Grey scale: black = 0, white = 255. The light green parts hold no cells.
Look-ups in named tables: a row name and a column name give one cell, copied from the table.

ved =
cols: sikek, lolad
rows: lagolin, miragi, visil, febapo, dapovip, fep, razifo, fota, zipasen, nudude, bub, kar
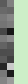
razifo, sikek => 99
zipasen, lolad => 64
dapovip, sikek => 71
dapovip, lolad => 22
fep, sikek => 123
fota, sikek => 77
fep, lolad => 138
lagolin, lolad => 128
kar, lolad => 154
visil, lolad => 133
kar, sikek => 132
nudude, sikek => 38
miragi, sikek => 105
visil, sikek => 121
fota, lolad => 78
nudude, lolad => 202
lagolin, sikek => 91

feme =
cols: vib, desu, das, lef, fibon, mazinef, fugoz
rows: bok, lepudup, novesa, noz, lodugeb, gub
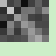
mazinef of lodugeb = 119
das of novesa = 154
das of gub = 77
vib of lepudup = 45
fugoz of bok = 63
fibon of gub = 142
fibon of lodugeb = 154
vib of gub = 82
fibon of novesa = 67
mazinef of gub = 167
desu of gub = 71
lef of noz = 153
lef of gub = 83
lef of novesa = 122

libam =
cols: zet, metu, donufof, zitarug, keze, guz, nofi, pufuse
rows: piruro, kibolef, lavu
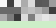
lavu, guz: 216
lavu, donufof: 57
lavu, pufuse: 219
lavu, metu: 125
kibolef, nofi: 153
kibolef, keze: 193
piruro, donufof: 237
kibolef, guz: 178
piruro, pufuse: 156
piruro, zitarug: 172
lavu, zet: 173
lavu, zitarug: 220
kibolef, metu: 105
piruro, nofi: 91

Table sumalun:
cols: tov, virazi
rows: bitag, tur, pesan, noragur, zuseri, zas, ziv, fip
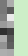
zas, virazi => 87
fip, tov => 174
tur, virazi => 90
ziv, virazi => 95
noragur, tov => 154
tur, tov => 120
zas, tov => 172

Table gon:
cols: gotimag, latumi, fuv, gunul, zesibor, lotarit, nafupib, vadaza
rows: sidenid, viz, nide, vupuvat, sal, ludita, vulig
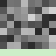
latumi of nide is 72
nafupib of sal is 150
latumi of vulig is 169
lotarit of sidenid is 123
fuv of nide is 140
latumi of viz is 157
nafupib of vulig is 115
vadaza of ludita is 197
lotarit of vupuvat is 85
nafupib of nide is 49
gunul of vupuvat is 111
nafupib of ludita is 136
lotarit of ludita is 133
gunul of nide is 148
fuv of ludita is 135

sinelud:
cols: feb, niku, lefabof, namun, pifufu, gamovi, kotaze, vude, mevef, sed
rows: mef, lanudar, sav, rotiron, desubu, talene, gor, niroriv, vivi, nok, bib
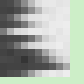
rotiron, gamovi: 207
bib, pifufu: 157
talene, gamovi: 161
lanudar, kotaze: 220
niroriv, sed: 228
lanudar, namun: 100
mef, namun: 140
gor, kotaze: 230
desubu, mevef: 228
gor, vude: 232
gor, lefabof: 118
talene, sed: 232
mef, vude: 232
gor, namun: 171
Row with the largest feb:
desubu

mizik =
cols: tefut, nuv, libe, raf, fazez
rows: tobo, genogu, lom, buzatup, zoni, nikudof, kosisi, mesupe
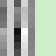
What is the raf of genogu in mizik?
189
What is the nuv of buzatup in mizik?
206
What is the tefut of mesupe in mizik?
131
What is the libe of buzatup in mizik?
106
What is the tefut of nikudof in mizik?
157
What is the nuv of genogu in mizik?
205
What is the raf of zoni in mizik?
248
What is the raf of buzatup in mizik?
204
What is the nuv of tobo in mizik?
206
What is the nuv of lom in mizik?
206
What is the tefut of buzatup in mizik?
120
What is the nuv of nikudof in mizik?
206
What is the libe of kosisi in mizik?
56
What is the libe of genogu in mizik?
138
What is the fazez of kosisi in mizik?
133
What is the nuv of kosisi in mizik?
206
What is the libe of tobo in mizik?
88
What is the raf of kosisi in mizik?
224
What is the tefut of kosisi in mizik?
143
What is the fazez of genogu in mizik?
143
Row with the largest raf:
zoni

